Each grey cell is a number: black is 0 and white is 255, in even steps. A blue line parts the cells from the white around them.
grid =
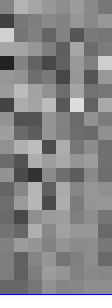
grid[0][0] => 132
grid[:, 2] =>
[166, 126, 128, 150, 99, 110, 162, 164, 84, 93, 188, 174, 50, 181, 182, 143, 175, 149, 133, 126, 118]
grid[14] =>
[110, 154, 182, 74, 173, 124, 149, 150]
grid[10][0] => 145
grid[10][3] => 77
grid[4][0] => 33
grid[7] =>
[68, 172, 164, 187, 88, 220, 98, 169]
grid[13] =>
[101, 135, 181, 96, 170, 134, 150, 143]
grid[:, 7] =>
[119, 151, 118, 124, 206, 152, 118, 169, 124, 144, 112, 113, 110, 143, 150, 117, 105, 120, 105, 135, 141]
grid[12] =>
[147, 74, 50, 140, 110, 93, 138, 110]
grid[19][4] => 149
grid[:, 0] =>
[132, 65, 208, 166, 33, 150, 155, 68, 147, 158, 145, 108, 147, 101, 110, 106, 115, 129, 125, 125, 104]
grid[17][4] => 148
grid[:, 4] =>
[141, 130, 131, 95, 97, 71, 109, 88, 130, 129, 172, 169, 110, 170, 173, 158, 161, 148, 117, 149, 133]
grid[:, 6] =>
[137, 136, 122, 108, 127, 85, 114, 98, 145, 106, 140, 157, 138, 150, 149, 141, 151, 141, 141, 137, 142]
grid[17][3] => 131
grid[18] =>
[125, 97, 133, 149, 117, 128, 141, 105]
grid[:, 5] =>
[156, 150, 86, 166, 152, 151, 164, 220, 107, 109, 118, 149, 93, 134, 124, 127, 150, 139, 128, 130, 135]
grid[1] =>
[65, 120, 126, 137, 130, 150, 136, 151]
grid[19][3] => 156

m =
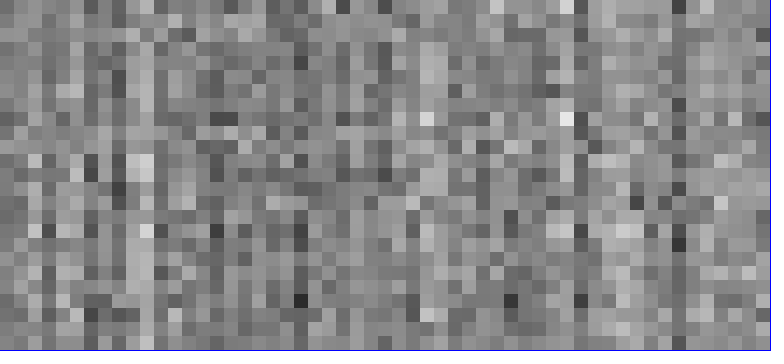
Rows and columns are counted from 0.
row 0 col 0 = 110
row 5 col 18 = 102
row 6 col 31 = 159
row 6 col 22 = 114
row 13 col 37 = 110
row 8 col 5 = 144
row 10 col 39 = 136
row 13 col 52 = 163
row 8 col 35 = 174
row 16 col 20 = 111
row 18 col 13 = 131
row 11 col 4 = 143
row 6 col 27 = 117
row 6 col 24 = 122
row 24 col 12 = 143
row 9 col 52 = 137
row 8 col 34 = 96
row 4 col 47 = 112
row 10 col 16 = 97
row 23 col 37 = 105
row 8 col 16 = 75
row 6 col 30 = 158
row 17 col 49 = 138
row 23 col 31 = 143
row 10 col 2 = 143
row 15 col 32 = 121
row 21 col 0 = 108
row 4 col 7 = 102
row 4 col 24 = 100
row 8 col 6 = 108
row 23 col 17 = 103
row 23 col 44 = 188
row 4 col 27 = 89
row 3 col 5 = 164
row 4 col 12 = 132
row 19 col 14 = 135
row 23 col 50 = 150
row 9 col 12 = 131
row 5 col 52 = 153
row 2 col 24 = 148

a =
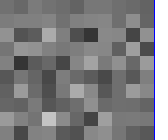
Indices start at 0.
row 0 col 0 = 113
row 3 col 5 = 126
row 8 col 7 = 159
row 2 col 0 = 146
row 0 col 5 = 99
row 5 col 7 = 73
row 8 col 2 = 116
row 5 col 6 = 92
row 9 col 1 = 72
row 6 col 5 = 171
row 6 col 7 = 87
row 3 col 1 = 150
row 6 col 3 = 78
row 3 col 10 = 75
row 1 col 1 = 128
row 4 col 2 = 91
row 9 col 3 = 133
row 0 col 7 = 119
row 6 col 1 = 155
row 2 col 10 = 145
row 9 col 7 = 143
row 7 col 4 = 97
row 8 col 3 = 196
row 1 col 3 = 132
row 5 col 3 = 72
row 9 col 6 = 136
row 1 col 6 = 132
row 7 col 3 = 86
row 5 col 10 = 127
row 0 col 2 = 123
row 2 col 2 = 92
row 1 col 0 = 124
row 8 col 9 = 122

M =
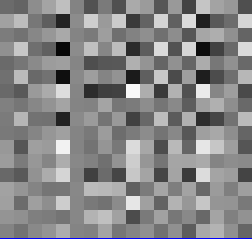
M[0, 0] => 107
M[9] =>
[121, 117, 133, 150, 160, 132, 121, 156, 109, 123, 140, 116, 136, 87, 159, 168, 142, 101]
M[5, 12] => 75
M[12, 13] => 59
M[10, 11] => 77
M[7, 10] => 141
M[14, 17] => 121
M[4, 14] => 172
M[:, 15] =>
[163, 89, 174, 65, 119, 76, 134, 176, 70, 168, 198, 132, 164, 155, 149, 164, 179]
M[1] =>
[161, 189, 119, 94, 35, 140, 206, 154, 203, 58, 99, 212, 96, 219, 31, 89, 108, 213]
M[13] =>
[162, 149, 132, 117, 118, 136, 187, 184, 177, 96, 123, 165, 126, 163, 104, 155, 127, 159]
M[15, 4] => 116
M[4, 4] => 159
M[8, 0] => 123
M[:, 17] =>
[79, 213, 100, 218, 105, 183, 74, 105, 187, 101, 85, 138, 68, 159, 121, 146, 101]
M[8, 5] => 138
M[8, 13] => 177
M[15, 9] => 76
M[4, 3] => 156
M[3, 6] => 192
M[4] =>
[106, 118, 138, 156, 159, 133, 78, 87, 88, 176, 148, 101, 145, 101, 172, 119, 145, 105]
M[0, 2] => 141
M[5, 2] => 105
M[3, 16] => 105
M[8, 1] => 182
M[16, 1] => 114
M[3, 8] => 189
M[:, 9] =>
[170, 58, 130, 43, 176, 27, 248, 123, 65, 123, 219, 205, 199, 96, 230, 76, 132]
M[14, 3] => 142
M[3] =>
[144, 199, 111, 96, 7, 140, 192, 134, 189, 43, 93, 219, 82, 214, 13, 65, 105, 218]
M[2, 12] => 141
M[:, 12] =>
[153, 96, 141, 82, 145, 75, 178, 137, 91, 136, 185, 165, 164, 126, 179, 119, 144]
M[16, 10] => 144
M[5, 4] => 15
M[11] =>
[156, 123, 151, 133, 173, 136, 129, 112, 147, 205, 150, 117, 165, 164, 170, 132, 141, 138]

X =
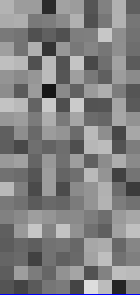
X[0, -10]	179
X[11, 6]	96
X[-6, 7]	110
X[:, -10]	[179, 171, 121, 159, 191, 148, 141, 195, 151, 95, 94, 153, 113, 185, 121, 129, 95, 92, 101, 93, 84]
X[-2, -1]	186
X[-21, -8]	156
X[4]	[191, 184, 80, 185, 82, 196, 72, 111, 162, 91]
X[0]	[179, 156, 156, 43, 162, 156, 85, 129, 177, 95]
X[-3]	[101, 106, 65, 114, 96, 105, 163, 191, 113, 127]
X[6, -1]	85
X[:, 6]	[85, 80, 127, 133, 72, 120, 155, 83, 107, 186, 183, 96, 186, 148, 148, 125, 112, 167, 163, 82, 221]
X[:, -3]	[129, 119, 199, 118, 111, 95, 174, 84, 102, 142, 188, 140, 148, 177, 179, 110, 95, 172, 191, 130, 188]
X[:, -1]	[95, 118, 114, 110, 91, 139, 85, 90, 146, 167, 125, 138, 116, 59, 113, 167, 192, 134, 127, 186, 133]
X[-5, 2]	198
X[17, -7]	114
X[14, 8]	125
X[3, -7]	51
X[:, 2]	[156, 121, 80, 176, 80, 150, 155, 99, 123, 105, 111, 101, 85, 74, 91, 158, 198, 94, 65, 124, 90]
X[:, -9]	[156, 174, 116, 115, 184, 138, 91, 186, 157, 142, 73, 161, 108, 127, 113, 138, 153, 103, 106, 158, 68]
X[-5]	[95, 153, 198, 132, 195, 145, 112, 95, 161, 192]
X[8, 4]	121
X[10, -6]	110
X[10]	[94, 73, 111, 99, 110, 78, 183, 188, 83, 125]
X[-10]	[153, 161, 101, 152, 112, 158, 96, 140, 173, 138]
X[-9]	[113, 108, 85, 157, 100, 111, 186, 148, 65, 116]
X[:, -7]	[43, 125, 96, 51, 185, 187, 22, 202, 174, 156, 99, 152, 157, 157, 105, 149, 132, 114, 114, 102, 118]

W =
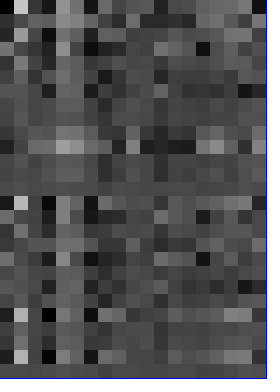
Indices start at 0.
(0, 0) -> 2
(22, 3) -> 0
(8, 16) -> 68
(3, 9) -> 70
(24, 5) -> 90
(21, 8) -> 66
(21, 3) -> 81
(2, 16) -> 114
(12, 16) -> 64
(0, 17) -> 119
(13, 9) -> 73
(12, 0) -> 68
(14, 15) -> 96
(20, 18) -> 43
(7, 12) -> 68
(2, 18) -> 64
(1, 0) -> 48
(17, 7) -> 54
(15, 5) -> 76
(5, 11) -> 38
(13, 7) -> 65
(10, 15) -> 138
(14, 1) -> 182
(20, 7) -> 60
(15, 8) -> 44
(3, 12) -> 98
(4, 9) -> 70
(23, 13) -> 68
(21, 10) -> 72
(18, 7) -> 37
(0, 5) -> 113
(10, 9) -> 128
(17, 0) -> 58
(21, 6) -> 66
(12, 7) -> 47
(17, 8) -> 55
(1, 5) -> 128
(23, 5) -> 85
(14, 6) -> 18
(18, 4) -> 134
